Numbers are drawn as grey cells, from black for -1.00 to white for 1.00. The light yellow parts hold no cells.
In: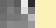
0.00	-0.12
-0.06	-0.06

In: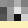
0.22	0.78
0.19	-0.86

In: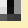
-0.86	0.14
-0.51	-0.56

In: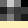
-0.35	-0.57
-0.01	-0.53

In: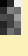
0.00	-0.11
-0.47	0.23

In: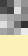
-0.49	0.75
0.31	0.23
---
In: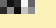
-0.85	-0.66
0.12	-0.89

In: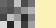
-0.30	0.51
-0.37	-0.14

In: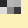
0.42	0.37
0.06	-0.56

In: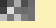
-0.27	0.34
0.73	-0.13

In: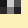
0.61	-0.39
-0.03	-0.74

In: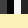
-0.94	0.92
-0.94	0.92
